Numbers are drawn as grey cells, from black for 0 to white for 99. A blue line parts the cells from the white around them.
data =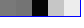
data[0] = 47
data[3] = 77
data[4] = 92

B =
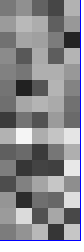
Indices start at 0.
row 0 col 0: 47
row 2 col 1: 64
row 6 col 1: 65
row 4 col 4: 59
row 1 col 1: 72
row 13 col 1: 85
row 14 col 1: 57
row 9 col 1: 41
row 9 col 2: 23
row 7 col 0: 23
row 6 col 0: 43
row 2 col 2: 62
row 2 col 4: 14
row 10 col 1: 21
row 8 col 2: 67
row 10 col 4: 90
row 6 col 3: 66
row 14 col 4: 77
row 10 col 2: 26

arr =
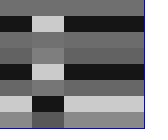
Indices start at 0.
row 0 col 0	43
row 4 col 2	79
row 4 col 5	8
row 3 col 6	38
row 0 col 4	43
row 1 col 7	8
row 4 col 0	8
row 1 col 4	8
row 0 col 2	43
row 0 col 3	43
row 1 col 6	8
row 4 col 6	8
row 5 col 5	40
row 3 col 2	49
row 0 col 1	43
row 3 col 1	38
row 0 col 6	43
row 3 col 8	38
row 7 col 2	34

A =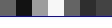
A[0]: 39
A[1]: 7

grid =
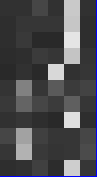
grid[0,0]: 19
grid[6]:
[22, 39, 27, 23, 37, 21]
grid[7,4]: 87
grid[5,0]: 20
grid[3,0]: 17
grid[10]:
[18, 19, 25, 17, 80, 21]
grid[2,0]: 18
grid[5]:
[20, 50, 21, 35, 23, 26]
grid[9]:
[21, 69, 22, 20, 21, 29]
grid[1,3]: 21
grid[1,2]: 21
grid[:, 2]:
[27, 21, 16, 23, 16, 21, 27, 18, 25, 22, 25]
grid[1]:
[18, 21, 21, 21, 77, 18]
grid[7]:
[19, 21, 18, 16, 87, 18]
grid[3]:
[17, 18, 23, 21, 76, 20]

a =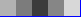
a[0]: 69
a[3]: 52
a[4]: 84

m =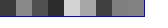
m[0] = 23
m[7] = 49
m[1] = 53

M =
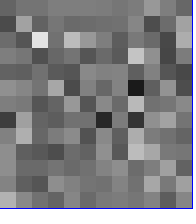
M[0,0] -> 39
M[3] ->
[49, 46, 31, 40, 45, 33, 41, 35, 76, 56, 27, 48]
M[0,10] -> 49
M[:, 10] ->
[49, 42, 28, 27, 33, 57, 46, 63, 44, 47, 62, 47, 36]
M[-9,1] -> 37
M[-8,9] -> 37
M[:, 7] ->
[46, 44, 36, 35, 51, 51, 41, 48, 37, 34, 55, 51, 48]
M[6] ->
[49, 47, 33, 39, 59, 33, 53, 41, 72, 44, 46, 53]
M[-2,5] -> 45
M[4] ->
[38, 37, 44, 35, 33, 53, 50, 51, 37, 50, 33, 28]
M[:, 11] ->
[40, 63, 67, 48, 28, 30, 53, 45, 39, 46, 38, 62, 52]
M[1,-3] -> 30
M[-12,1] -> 63
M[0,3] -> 49
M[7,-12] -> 24
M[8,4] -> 54
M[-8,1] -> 52
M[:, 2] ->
[45, 38, 88, 31, 44, 45, 33, 39, 40, 34, 41, 33, 44]
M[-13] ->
[39, 45, 45, 49, 49, 49, 48, 46, 48, 59, 49, 40]
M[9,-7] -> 38
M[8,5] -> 32
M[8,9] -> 48
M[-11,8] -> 47
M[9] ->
[55, 37, 34, 30, 42, 38, 56, 34, 73, 65, 47, 46]
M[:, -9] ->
[49, 46, 44, 40, 35, 65, 39, 36, 48, 30, 45, 55, 39]

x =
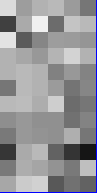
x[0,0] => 85
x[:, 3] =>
[72, 42, 61, 70, 50, 60, 80, 56, 56, 38, 57, 34]
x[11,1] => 79
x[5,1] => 72
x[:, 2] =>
[69, 93, 52, 59, 69, 69, 67, 56, 57, 72, 64, 81]
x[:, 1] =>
[61, 66, 35, 65, 72, 72, 73, 59, 59, 66, 67, 79]
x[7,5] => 51
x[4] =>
[69, 72, 69, 50, 59, 51]
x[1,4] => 76
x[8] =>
[47, 59, 57, 56, 68, 46]
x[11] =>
[65, 79, 81, 34, 44, 38]
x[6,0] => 72

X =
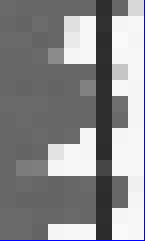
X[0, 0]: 41
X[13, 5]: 40
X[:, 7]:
[40, 95, 97, 96, 77, 96, 43, 41, 95, 96, 96, 40, 40, 95, 97]
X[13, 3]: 40
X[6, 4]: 40
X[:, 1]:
[40, 39, 41, 40, 40, 39, 41, 41, 40, 39, 48, 41, 39, 41, 41]
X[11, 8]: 93
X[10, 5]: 96
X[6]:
[41, 41, 41, 40, 40, 40, 18, 43, 95]
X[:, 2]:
[40, 42, 39, 41, 40, 40, 41, 40, 41, 40, 49, 40, 39, 40, 39]
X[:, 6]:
[18, 19, 17, 18, 17, 18, 18, 18, 18, 17, 27, 18, 17, 18, 17]
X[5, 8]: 95
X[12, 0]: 40
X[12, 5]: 40
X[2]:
[41, 41, 39, 40, 91, 96, 17, 97, 95]
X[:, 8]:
[84, 96, 95, 96, 96, 95, 95, 95, 96, 96, 96, 93, 95, 96, 96]
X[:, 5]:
[40, 96, 96, 96, 40, 50, 40, 40, 95, 95, 96, 41, 40, 40, 96]
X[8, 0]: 40
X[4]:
[40, 40, 40, 40, 40, 40, 17, 77, 96]
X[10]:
[40, 48, 49, 95, 96, 96, 27, 96, 96]
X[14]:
[41, 41, 39, 95, 96, 96, 17, 97, 96]

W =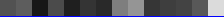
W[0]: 32
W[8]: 58
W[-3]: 26
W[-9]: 20
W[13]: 85
